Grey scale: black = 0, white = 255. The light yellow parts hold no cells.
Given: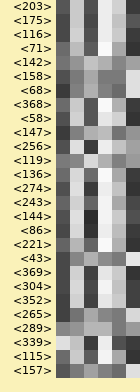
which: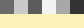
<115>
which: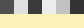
<274>

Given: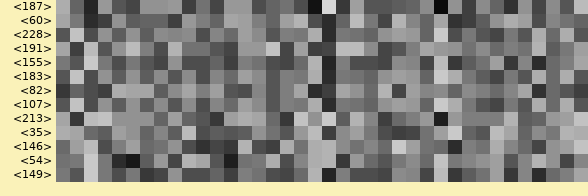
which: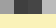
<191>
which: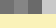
<146>

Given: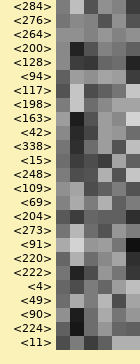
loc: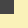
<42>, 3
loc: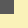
<204>, 1
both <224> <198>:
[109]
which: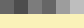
<4>
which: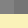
<200>

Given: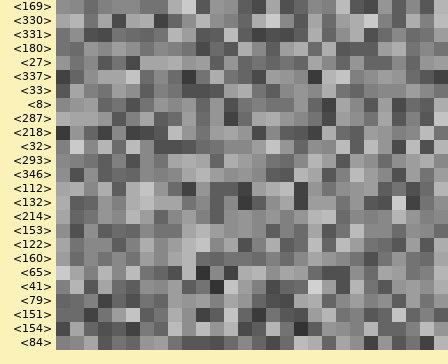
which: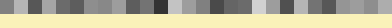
<41>
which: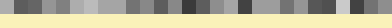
<132>
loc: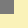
<154>, 7

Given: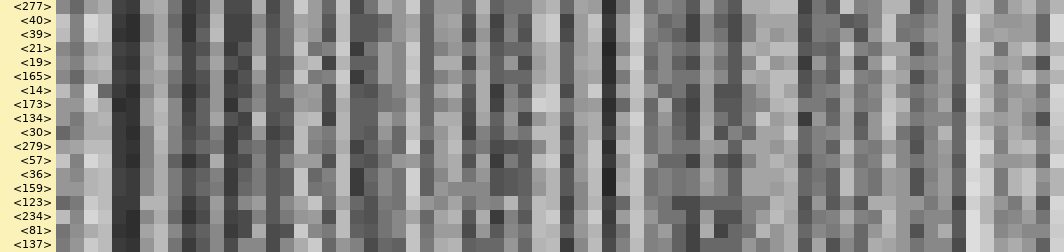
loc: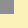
<81>, 2
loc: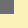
<134>, 43
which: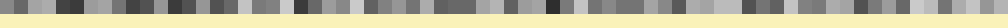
<165>
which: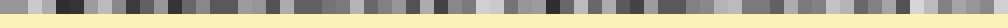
<173>
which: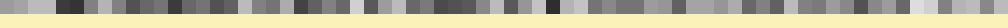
<279>

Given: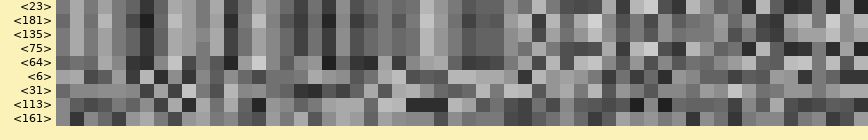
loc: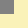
<181>, 16
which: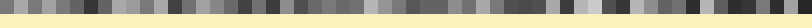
<75>
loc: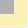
<31>, 26

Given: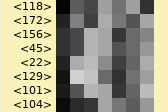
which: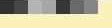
<156>
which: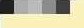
<22>
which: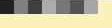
<172>
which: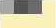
<45>
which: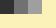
<129>

